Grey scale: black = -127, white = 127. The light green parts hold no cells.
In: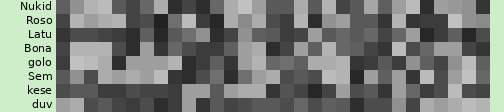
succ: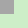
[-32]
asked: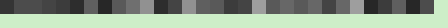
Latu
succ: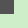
[-59]
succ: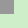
[17]
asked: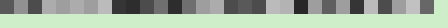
Sem
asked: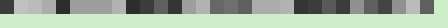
golo
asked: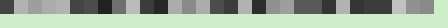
Roso

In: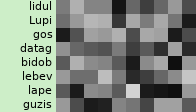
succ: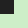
[4]
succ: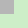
[48]
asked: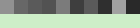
datag
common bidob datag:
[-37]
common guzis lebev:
[25]
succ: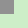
[-24]
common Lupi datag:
[-4]

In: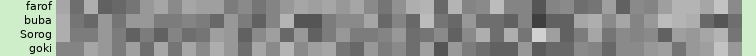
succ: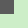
[-23]
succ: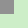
[46]
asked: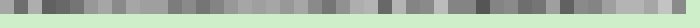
farof

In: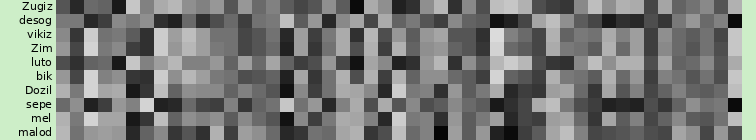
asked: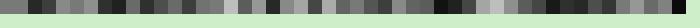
desog
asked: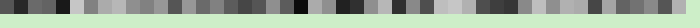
Zugiz

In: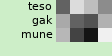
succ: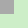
[-29]
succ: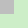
[12]
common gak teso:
[-29]
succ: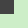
[-107]
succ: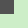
[49]
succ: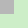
[-60]

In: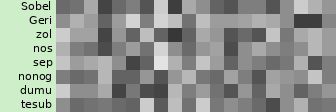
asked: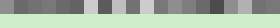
tesub
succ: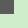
[62]
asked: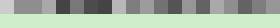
dumu
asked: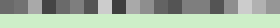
Sobel

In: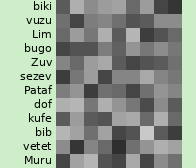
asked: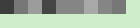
sezev
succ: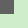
[20]
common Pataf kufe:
[-22]
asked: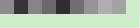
vetet
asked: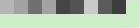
bib
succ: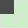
[12]

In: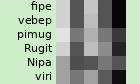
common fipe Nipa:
[-43]
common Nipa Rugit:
[-43]
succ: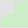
[-8]

